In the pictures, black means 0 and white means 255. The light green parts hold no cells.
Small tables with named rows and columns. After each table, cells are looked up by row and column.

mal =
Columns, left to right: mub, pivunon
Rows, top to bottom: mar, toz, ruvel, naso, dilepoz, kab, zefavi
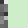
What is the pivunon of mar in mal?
231
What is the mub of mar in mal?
54
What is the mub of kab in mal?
139
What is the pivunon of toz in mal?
119
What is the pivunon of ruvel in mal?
125
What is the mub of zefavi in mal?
108
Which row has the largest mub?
kab

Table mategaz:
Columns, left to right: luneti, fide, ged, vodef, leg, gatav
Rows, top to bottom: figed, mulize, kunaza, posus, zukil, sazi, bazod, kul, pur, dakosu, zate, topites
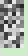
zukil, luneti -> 86
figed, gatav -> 142
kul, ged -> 207
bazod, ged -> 58
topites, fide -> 104
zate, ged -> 187
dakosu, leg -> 92
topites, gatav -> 233
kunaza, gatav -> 93
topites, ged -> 160
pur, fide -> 59
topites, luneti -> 202

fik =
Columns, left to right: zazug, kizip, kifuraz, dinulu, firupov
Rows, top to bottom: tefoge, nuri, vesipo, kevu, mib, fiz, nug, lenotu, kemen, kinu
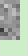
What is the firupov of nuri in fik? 112
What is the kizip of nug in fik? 140
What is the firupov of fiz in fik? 144
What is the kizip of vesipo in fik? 116
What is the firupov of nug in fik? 129
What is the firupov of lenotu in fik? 155
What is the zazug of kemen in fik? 106
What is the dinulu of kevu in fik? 188
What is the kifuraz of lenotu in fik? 111
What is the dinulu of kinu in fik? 181
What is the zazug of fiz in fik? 145
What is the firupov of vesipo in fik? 135
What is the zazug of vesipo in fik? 147
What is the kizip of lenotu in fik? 165
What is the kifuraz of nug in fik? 149
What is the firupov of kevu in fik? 164
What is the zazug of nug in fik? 136
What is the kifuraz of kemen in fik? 152
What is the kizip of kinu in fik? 152
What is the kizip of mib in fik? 144
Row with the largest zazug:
mib

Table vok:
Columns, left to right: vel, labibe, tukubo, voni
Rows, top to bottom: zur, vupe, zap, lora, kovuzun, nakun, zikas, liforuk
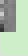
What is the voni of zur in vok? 130
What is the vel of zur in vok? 171
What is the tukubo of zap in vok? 135
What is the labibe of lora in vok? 120
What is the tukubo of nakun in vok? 130
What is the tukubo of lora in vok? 136
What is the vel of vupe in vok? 118
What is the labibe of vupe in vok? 132
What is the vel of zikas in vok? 73
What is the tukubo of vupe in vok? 131
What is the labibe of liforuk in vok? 118
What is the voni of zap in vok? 127
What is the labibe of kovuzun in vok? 127
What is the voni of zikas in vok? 129
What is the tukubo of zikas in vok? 124
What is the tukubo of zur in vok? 138
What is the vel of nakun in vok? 118
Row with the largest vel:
lora

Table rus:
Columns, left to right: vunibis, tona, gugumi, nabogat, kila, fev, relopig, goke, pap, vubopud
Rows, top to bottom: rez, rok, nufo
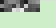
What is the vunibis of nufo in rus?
29
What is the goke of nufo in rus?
74
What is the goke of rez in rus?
122
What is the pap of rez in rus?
133
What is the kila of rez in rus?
116
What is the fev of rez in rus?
57
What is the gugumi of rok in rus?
95
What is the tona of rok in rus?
109
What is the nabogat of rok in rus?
57
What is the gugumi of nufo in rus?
92
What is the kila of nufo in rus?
205
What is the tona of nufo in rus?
80
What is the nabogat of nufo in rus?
224
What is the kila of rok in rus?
147
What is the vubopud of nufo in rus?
57
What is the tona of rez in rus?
111
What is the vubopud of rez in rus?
151
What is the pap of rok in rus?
94
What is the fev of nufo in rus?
235
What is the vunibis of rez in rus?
32
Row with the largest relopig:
rok

